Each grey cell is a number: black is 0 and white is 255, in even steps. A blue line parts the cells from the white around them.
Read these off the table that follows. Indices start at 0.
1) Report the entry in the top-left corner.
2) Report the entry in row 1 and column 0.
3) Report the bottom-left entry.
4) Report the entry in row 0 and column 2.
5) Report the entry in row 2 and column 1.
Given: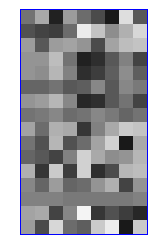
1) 115
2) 81
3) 156
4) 33
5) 88

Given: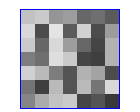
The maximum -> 228
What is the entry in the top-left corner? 194
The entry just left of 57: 84
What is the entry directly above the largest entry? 149
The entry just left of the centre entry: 222
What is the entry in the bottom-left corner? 133
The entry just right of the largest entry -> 91
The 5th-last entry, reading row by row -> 194
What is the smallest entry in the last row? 57
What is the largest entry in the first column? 216
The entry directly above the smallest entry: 216
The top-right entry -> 91
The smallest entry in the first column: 117
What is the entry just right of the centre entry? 69
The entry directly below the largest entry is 216

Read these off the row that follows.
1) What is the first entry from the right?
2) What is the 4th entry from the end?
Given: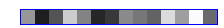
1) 106
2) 219

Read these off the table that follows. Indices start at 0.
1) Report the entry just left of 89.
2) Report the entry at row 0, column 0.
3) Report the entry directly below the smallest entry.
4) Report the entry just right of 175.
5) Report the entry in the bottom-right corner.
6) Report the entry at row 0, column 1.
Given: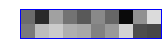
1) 115
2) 108
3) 211
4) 168
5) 71
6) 42

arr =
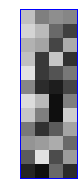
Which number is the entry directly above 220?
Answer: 134
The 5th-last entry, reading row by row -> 156
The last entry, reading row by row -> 43
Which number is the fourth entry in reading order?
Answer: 134
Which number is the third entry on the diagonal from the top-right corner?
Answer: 164
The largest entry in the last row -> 105
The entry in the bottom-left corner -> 36
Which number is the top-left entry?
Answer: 192
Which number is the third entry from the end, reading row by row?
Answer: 15
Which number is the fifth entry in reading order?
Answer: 212
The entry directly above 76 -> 172

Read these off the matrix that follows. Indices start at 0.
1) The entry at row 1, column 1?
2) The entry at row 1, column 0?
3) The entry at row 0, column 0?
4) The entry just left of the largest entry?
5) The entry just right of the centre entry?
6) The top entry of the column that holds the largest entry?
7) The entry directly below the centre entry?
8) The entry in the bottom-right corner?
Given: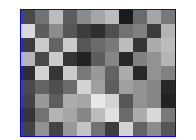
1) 93
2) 217
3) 73
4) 166
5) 99
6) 166
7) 159
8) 86

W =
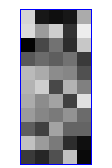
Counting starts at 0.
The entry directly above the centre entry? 140
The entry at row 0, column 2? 15
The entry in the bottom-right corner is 9
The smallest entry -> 3
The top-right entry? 171
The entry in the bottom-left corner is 58
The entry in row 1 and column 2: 206
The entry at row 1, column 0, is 218
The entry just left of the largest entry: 51
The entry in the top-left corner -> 212
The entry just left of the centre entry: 206
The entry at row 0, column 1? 23
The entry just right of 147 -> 107
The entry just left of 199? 45
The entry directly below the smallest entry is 88
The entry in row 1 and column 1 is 155

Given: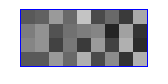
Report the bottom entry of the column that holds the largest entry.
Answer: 176
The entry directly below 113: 119
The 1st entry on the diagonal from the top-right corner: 169
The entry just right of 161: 51
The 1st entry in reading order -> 89
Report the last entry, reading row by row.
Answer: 176
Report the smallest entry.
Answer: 36
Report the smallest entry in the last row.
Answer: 51
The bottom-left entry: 89
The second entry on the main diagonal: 146

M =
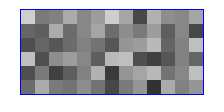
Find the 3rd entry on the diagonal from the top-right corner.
101
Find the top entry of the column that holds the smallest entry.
177
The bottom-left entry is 108
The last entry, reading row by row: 149
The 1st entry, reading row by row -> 206
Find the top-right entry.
165
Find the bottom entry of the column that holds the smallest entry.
50
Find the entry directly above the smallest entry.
185
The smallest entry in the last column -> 71
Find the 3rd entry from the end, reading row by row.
171
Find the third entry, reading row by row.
129

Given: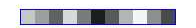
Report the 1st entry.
199
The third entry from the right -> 245
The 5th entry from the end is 89

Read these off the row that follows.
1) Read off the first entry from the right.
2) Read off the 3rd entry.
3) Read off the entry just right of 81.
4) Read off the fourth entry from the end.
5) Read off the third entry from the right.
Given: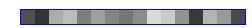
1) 74
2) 173
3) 51
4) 58
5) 181

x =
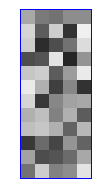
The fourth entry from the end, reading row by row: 205
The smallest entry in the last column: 50
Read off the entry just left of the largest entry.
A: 50
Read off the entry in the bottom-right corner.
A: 227
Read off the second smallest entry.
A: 44
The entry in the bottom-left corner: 114
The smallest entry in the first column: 56
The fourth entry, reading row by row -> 141
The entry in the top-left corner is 168
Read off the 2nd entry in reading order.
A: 122
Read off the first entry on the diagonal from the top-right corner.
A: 141
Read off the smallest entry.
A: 38
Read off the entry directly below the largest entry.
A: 220
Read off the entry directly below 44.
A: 84
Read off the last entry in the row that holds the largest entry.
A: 240
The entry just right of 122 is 114
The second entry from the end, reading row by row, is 141
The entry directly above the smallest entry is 114

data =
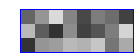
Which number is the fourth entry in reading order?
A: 133
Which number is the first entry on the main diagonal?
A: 101
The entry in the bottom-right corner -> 170
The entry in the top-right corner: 65
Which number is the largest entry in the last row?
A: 198
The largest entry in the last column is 212
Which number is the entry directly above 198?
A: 85
